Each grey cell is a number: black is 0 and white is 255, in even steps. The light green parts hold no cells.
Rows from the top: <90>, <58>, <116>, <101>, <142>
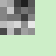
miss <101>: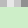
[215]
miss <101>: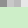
[215]

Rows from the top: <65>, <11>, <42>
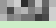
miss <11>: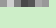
[181]
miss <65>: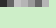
[207]
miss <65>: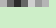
[195]
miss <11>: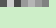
[167]

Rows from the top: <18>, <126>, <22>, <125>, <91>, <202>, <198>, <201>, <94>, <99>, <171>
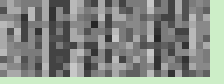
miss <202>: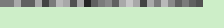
[51]
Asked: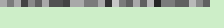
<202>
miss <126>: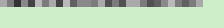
[153]
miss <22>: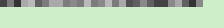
[110]

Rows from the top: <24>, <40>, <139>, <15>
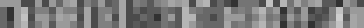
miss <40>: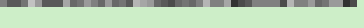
[63]
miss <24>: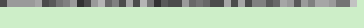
[141]

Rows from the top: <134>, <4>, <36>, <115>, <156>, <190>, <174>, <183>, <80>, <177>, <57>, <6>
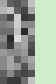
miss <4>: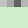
[69]
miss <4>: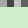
[181]

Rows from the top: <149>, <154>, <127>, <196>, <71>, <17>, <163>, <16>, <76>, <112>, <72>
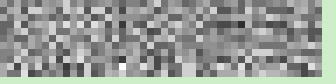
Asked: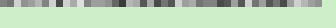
<76>
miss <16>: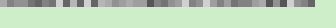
[195]

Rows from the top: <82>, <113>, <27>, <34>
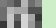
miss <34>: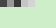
[82]
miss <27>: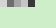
[98]
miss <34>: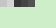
[152]
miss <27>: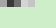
[98]
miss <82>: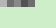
[122]
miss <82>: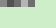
[122]
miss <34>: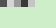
[69]

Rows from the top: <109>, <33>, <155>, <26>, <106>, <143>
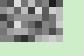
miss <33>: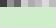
[91]
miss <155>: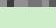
[189]
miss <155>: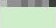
[91]
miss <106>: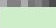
[159]

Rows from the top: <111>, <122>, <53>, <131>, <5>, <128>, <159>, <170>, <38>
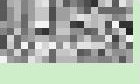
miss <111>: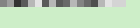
[171]
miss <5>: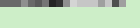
[131]
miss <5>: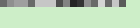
[117]

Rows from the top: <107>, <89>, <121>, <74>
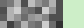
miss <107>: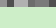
[190]
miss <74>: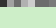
[65]
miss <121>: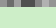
[92]
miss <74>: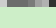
[65]
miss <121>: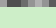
[134]
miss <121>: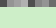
[92]
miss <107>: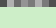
[190]

